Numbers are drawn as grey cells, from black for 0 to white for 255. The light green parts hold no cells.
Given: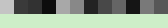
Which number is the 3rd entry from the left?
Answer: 50
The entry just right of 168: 136
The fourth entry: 13
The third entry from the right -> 21

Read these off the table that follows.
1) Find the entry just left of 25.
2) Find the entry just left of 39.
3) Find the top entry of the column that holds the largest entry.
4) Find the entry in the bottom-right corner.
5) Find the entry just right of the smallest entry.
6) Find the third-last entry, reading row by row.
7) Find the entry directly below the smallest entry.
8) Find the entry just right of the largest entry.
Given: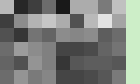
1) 108
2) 185
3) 122
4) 122
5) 172
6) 75
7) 172
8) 164

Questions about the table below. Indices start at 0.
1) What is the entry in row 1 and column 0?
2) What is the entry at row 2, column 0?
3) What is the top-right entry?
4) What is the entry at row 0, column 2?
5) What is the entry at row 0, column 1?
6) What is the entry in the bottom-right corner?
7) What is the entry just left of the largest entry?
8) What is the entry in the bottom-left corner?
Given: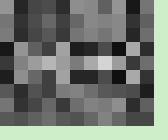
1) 117
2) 123
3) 117
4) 70
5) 38
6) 70
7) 169
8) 88

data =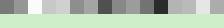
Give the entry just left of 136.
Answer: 80
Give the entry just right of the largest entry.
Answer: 200
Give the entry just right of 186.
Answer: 230
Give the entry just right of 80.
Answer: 136

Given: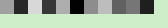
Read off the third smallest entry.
39
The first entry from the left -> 160
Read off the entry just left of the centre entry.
174

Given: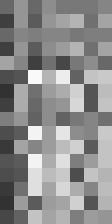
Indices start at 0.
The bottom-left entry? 71
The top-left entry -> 104
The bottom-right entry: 149
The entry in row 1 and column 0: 63
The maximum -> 249
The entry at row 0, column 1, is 149
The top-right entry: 133
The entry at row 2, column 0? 104
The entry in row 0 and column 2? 104
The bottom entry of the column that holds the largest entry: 195
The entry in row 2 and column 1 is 133
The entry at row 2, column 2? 126
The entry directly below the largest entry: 112
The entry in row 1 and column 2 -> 91
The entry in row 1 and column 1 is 149

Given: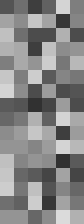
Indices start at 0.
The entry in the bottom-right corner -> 177
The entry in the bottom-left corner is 148
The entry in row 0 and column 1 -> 111
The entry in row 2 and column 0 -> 192
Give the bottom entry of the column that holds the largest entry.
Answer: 219
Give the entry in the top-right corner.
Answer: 126
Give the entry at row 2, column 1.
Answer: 111
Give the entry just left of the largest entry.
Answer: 140
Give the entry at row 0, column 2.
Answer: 62
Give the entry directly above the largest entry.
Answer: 163
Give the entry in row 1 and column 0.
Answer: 163
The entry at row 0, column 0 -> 84
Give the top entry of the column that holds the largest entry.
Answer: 212
